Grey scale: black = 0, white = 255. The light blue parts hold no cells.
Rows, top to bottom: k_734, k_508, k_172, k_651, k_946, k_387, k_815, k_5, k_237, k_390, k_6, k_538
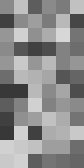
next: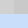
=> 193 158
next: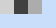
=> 178 201
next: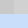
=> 93 116
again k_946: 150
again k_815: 56

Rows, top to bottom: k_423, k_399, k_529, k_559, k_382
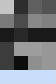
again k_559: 157
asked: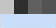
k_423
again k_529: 25

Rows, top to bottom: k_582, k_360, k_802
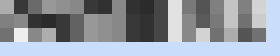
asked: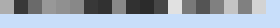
k_582
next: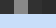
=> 70 225
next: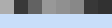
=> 70 225

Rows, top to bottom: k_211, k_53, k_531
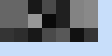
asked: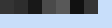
k_531
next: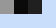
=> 131 137
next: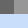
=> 10 32

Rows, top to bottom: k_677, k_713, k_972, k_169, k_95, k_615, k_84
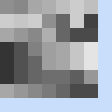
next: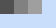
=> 167 198
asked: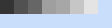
k_95
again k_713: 205
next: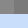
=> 102 74

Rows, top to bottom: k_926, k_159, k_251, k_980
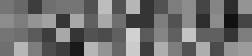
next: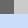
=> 61 174
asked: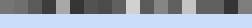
k_251
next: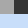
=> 82 75
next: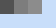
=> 69 133
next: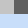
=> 96 53
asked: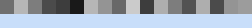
k_980

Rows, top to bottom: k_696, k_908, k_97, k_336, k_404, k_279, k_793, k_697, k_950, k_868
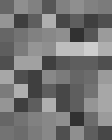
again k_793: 94
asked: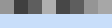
k_697

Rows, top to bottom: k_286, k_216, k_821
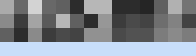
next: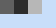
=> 183 44
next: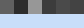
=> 110 130
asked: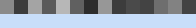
k_216
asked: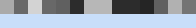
k_286
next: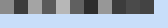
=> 110 130
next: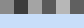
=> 44 151

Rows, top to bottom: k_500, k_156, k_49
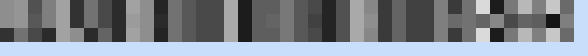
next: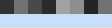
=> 88 73
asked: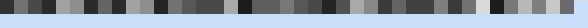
k_49

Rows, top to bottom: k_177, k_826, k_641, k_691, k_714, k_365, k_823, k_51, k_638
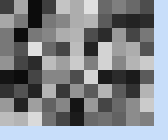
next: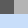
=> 91 49
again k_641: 120
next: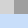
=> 173 83
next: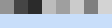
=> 134 180
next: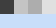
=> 105 127
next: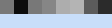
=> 35 43
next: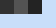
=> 180 55

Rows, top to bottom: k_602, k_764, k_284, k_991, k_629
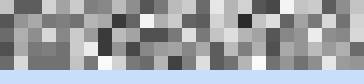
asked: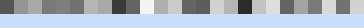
k_764
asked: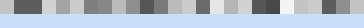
k_602
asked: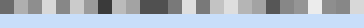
k_284
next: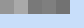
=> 181 169
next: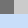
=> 236 58
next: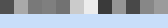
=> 163 135

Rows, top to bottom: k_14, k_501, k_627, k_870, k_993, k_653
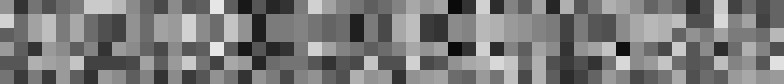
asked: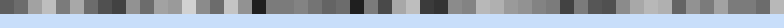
k_627
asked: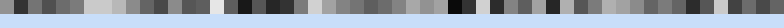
k_14
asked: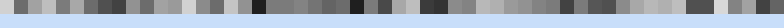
k_501
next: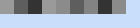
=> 59 86

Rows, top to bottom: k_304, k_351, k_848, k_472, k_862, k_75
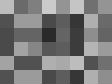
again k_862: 81
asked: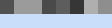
k_75
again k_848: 100

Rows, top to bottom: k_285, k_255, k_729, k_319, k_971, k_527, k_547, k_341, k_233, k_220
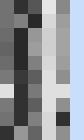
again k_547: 223
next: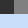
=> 215 49
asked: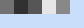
k_285
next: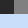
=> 215 157
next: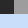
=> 207 163
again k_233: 49
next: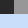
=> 207 163

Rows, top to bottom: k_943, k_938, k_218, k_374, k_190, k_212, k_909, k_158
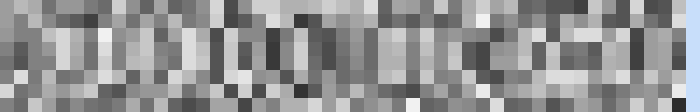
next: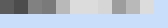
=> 129 199
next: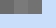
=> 185 199
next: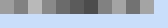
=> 234 122
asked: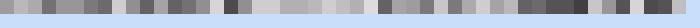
k_943

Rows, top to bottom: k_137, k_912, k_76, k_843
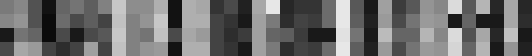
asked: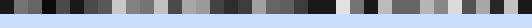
k_76
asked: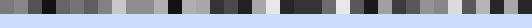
k_137
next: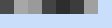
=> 101 94

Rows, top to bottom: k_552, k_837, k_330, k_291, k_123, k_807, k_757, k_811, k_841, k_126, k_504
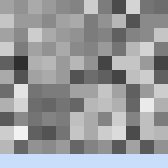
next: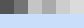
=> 75 191
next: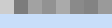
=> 116 183
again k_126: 205
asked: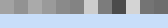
k_552
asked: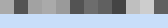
k_807

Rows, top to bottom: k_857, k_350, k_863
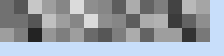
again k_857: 134
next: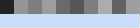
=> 158 51
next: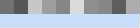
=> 99 126
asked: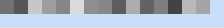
k_857
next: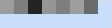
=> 86 126
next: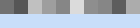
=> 178 59

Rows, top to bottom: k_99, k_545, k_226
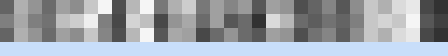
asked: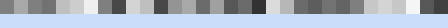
k_545
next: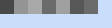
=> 50 219

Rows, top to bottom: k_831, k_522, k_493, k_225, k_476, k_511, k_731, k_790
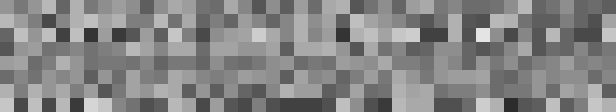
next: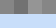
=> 149 94
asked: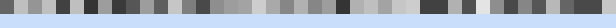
k_493
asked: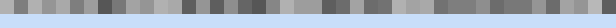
k_731
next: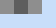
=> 169 157

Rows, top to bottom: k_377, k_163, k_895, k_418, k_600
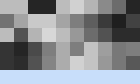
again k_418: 126
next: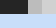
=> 180 138
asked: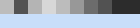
k_895
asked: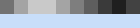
k_163
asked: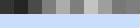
k_418

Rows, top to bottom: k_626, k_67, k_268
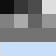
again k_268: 115
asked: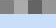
k_67
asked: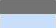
k_268

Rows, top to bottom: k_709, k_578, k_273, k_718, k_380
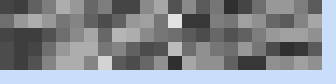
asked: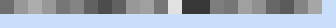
k_578
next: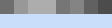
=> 82 188
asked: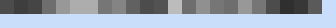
k_718
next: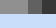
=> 55 144
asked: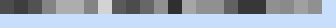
k_380

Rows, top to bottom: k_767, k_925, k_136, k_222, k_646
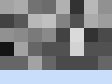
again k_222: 81
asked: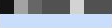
k_222
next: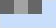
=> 74 74
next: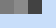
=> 218 50
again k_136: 138
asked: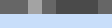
k_646

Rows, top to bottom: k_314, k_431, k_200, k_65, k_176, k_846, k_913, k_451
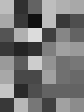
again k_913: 99
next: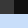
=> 190 56

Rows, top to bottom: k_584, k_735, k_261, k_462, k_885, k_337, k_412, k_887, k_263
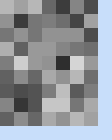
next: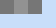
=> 146 146
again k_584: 183
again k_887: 198

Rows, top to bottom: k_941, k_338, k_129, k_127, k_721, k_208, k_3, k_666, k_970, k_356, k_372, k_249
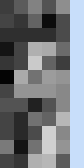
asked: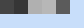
k_249
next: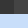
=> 202 99
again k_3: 148
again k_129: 47
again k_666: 83
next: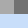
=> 156 148

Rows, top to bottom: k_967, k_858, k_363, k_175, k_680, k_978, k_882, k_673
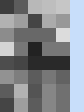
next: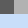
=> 84 134
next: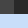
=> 41 41
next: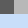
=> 190 198
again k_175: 119
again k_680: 41
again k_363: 104

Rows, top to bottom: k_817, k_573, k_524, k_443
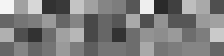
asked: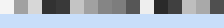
k_817
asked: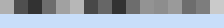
k_524
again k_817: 161
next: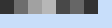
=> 109 147
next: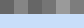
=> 94 117

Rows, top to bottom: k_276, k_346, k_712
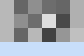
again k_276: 102
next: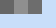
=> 102 176
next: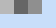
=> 109 102
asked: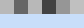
k_712

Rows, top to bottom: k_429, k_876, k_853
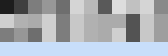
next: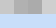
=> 83 200
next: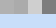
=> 200 177
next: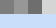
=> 185 89
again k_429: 213
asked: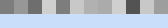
k_853
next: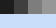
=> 110 213

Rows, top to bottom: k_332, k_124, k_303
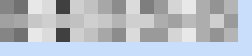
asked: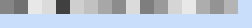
k_332

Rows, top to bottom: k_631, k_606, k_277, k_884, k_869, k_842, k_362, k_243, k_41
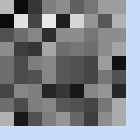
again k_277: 141
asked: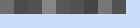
k_842
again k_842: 81

